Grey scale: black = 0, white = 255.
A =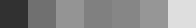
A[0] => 49
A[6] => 222

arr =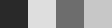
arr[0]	41
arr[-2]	109
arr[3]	199

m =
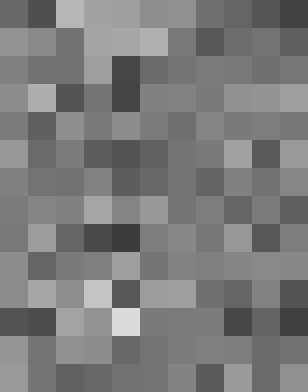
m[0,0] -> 105
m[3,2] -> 83
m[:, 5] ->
[142, 176, 107, 129, 123, 97, 104, 152, 126, 117, 156, 122, 115, 115]
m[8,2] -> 101
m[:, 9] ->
[85, 115, 112, 148, 125, 90, 114, 124, 87, 137, 130, 99, 106, 106]
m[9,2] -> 122
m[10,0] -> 139
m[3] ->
[140, 174, 83, 115, 68, 129, 130, 122, 145, 148, 159]
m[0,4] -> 159
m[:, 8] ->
[101, 109, 120, 145, 122, 161, 129, 101, 151, 133, 101, 72, 125, 155]
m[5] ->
[152, 106, 124, 92, 84, 97, 117, 122, 161, 90, 153]
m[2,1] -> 113
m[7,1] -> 133
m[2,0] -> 128
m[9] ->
[141, 101, 122, 127, 158, 117, 130, 128, 133, 137, 136]
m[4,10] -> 119
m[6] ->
[129, 115, 114, 130, 93, 104, 116, 100, 129, 114, 134]
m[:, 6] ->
[145, 120, 116, 130, 111, 117, 116, 117, 136, 130, 159, 123, 123, 131]
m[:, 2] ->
[182, 114, 114, 83, 143, 124, 114, 129, 101, 122, 142, 163, 145, 97]
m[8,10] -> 125
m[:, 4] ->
[159, 166, 70, 68, 141, 84, 93, 132, 60, 158, 88, 219, 105, 114]
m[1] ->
[148, 137, 114, 164, 166, 176, 120, 88, 109, 115, 96]
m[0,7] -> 111
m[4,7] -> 132

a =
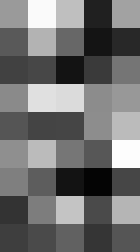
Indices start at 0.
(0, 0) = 154
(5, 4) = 253
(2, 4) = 117
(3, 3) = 140
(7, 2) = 196
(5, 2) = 118
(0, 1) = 250
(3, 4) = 152
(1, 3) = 20
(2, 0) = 65
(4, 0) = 85
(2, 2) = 19
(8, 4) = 85
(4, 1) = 68

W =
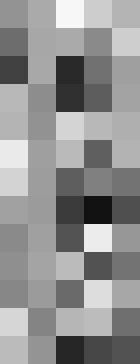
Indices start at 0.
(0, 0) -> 147
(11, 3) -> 188
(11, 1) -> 132
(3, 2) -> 48
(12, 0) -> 187
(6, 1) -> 157
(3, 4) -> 163
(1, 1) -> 167
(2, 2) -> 41
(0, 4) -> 180
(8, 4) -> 151
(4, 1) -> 146
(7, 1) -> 155
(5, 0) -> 234
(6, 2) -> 94
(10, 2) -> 106
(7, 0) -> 161
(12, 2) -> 38
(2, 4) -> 159
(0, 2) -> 247

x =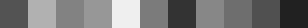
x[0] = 83
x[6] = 51
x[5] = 123

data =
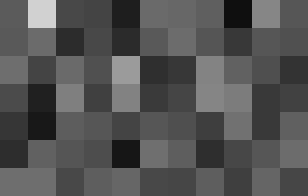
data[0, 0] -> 91
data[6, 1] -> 110
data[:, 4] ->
[30, 43, 155, 130, 68, 22, 102]
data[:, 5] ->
[106, 89, 47, 58, 86, 111, 72]
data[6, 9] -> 101
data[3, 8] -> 124
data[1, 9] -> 86
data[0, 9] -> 134
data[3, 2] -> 127
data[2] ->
[110, 68, 106, 80, 155, 47, 55, 131, 97, 79, 51]
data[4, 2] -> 93
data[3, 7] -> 133
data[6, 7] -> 94
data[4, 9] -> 57
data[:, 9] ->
[134, 86, 79, 57, 57, 86, 101]
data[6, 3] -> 94
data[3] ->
[75, 32, 127, 64, 130, 58, 69, 133, 124, 57, 65]
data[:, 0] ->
[91, 89, 110, 75, 54, 45, 110]
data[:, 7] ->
[95, 85, 131, 133, 62, 46, 94]
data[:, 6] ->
[103, 108, 55, 69, 79, 94, 70]
